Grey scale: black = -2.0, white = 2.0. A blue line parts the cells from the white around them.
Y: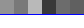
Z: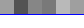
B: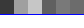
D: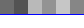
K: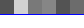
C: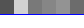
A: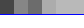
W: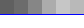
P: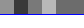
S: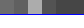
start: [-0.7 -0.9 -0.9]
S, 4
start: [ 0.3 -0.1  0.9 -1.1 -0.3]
Y, 1
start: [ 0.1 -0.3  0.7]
A, 2
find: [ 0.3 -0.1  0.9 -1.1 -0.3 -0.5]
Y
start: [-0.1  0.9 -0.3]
P, 3

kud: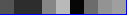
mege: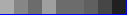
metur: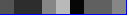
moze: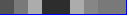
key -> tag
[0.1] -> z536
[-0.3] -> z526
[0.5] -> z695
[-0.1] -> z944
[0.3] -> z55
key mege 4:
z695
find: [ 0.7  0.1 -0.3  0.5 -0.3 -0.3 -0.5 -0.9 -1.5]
mege
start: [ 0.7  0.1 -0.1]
moze, 6
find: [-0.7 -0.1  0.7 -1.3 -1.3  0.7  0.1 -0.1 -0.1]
moze
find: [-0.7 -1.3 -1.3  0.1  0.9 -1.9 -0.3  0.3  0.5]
kud

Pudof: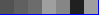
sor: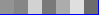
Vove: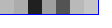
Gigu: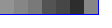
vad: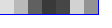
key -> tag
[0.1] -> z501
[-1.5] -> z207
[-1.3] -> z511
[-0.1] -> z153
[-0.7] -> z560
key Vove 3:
z207
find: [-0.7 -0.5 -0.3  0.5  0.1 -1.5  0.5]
Pudof
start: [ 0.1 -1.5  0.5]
Pudof, 5
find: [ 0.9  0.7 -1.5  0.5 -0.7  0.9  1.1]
Vove

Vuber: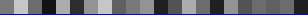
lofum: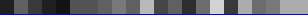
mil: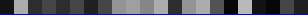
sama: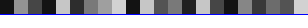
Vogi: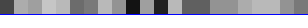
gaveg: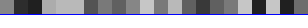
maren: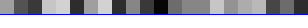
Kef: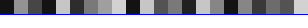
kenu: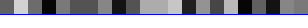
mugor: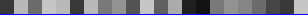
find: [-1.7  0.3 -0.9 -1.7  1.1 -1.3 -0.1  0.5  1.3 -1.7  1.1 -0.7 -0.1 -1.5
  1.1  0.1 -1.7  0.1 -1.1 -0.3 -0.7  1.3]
Kef
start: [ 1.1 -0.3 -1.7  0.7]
Vuber, 2
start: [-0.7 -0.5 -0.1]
lofum, 7
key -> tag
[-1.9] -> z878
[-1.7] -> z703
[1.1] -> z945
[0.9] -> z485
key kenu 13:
z945
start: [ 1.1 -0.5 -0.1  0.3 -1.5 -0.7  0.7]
Vuber, 8
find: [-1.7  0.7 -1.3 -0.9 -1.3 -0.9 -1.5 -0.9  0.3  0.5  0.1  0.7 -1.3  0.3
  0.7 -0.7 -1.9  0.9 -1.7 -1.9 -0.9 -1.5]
mil
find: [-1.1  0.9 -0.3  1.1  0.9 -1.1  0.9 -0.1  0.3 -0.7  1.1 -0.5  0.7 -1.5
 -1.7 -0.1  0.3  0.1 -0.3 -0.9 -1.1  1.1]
mugor

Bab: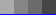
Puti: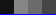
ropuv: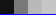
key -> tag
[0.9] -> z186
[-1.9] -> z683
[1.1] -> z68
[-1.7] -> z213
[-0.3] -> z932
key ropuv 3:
z186
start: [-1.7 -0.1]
ropuv, 1

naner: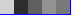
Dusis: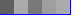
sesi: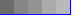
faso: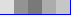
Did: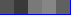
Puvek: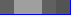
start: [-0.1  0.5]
Dusis, 3
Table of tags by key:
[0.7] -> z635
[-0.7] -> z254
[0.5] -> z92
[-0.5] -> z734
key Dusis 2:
z635
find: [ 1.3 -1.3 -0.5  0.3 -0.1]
naner
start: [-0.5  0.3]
naner, 3
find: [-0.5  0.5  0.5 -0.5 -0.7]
Puvek

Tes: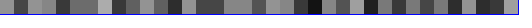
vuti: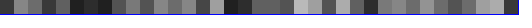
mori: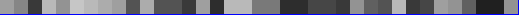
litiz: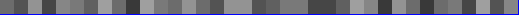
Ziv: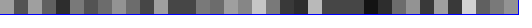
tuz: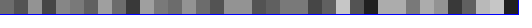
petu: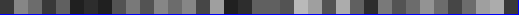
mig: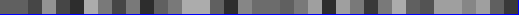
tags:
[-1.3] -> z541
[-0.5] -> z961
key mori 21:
z541
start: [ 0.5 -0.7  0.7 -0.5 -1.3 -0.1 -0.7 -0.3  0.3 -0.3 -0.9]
petu, 23

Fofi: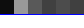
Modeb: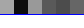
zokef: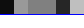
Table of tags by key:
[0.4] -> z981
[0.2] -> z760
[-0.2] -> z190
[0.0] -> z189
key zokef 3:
z189
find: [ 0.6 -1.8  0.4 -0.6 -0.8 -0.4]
Modeb
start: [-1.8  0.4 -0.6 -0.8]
Modeb, 2
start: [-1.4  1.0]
zokef, 5
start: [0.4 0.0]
zokef, 2
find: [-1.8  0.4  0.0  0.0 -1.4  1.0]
zokef

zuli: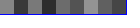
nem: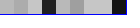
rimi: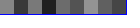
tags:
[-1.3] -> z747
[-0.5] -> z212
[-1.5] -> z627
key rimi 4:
z627
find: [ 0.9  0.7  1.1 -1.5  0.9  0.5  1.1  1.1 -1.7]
nem

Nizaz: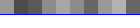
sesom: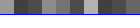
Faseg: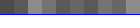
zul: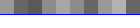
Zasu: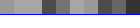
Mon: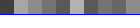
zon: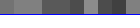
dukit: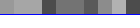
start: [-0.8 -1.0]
zon, 8
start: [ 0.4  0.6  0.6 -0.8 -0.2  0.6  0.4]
Zasu, 1
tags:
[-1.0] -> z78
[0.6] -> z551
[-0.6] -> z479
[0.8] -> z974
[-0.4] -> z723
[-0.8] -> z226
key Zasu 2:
z551
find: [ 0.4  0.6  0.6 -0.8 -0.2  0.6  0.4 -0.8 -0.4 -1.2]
Zasu
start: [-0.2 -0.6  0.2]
dukit, 6

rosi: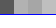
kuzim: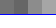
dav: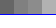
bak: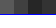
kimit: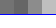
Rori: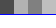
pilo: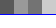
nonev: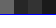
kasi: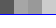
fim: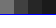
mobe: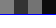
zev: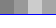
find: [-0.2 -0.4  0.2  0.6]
kuzim
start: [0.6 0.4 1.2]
kasi, 2
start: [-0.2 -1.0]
fim, 1
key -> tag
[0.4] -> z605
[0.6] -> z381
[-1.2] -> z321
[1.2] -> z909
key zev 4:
z381
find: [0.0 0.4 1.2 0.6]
zev

